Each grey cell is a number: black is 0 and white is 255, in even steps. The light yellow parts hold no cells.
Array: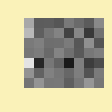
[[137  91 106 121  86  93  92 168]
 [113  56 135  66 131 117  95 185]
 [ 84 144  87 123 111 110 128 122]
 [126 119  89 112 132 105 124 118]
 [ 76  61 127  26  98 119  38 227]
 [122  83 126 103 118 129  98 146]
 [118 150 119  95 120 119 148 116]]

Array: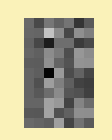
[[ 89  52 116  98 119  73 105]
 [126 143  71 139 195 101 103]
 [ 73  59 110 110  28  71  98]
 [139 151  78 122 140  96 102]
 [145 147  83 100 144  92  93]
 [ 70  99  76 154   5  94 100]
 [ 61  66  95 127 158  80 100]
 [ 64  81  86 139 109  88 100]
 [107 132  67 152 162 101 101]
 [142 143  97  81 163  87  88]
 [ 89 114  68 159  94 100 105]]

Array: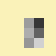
[[ 54 156]
 [ 99 173]
 [209 150]]

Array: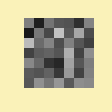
[[131  47  82  86 116  31 126]
 [ 76 166  89 194  72 120  25]
 [ 64  86 129  78 132 107 187]
 [142  67 175  85  99  92  66]
 [125  86 162  39  51 104 136]
 [129  66 153  56  98  83  90]
 [136 141  89 150 117 144  87]]

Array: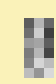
[[103 181  93]
 [ 62 205 111]
 [ 94 164 155]
 [ 69 182 123]
 [188 213 133]
 [217 149 189]]

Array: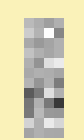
[[176 159 174 186]
 [134 253 179 204]
 [176 164 153 169]
 [176 166 176 194]
 [235 223 147 176]
 [165 173 176 169]
 [124 176 149 180]
 [176 223 122  91]
 [ 56 120 176 118]
 [151 153 185 121]
 [214 234 176 211]
 [168 169 176 164]]

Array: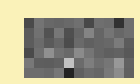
[[110  49 108 111  72 112 105 101 104 116  74]
 [110 103 117 101 132 102  79 119  82 113  91]
 [ 92 123 104 101  96 106  76 102  90 107  92]
 [ 88  98  95 101 117 139 105 113 144 111  74]
 [ 98 152 118 110 126 107 193  97  93  94 120]
 [ 96 140 121 102 107  96  35 119 105 109 109]]

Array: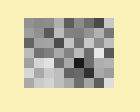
[[199  74 110 139  93 175 141 138 146]
 [120 178 147 127 130 188  89 144 157]
 [190 142 200 115 195  75 164 161  99]
 [ 89 231 109 187 131 170 127 114 186]
 [178 174 109  26 168 110 225 213 160]
 [156 169  48 105  99 189 201 169 214]
 [221  93 164 110 168 189 211 202 169]]
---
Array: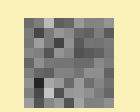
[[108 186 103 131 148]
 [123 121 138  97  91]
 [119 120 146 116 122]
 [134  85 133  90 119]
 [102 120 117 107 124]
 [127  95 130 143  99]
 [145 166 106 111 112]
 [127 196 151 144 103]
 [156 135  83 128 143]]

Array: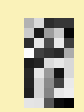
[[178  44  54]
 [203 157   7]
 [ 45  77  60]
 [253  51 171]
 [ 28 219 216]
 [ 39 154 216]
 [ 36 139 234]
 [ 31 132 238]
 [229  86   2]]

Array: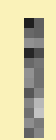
[[ 31]
 [104]
 [145]
 [ 38]
 [104]
 [146]
 [141]
 [ 86]
 [132]
 [111]
 [142]
 [ 97]]

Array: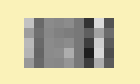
[[194 139 140  51  82]
 [157 136 125  95 107]
 [185 139 140  61  90]
 [180 139 173  30  77]
 [152 137 149  61  90]]

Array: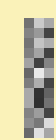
[[114 168]
 [132  68]
 [116 175]
 [128  66]
 [163 132]
 [103 171]
 [125  68]
 [169  99]
 [169 114]
 [131  68]
 [143 219]
 [106 166]]

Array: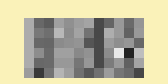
[[172  92 144 164 101 106]
 [172 111 140 115 174  98]
 [172 102 144  85 156 150]
 [172 106 160 146 140  34]
 [172 106 152 151 123  97]
 [156 115 158  87 156 106]]

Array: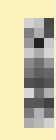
[[209  74]
 [126  80]
 [151 200]
 [202 214]
 [137 152]
 [118 102]
 [ 81  87]
 [215 175]
 [ 89  66]
 [122 115]
 [171 207]]

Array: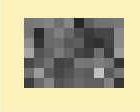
[[118 131 136  93 114]
 [117 106 104  57  71]
 [141 105  88  54  68]
 [165  96 102  63  60]
 [ 72 113  72 117 117]
 [110  92  83  91  90]
 [ 61 132  93  97 129]]

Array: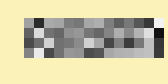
[[161 170 125 167 126 120  56]
 [ 98 114 144 118 132 137 222]
 [ 74 209 119 208  71  60 192]
 [131  74 151  77 167 179 192]]
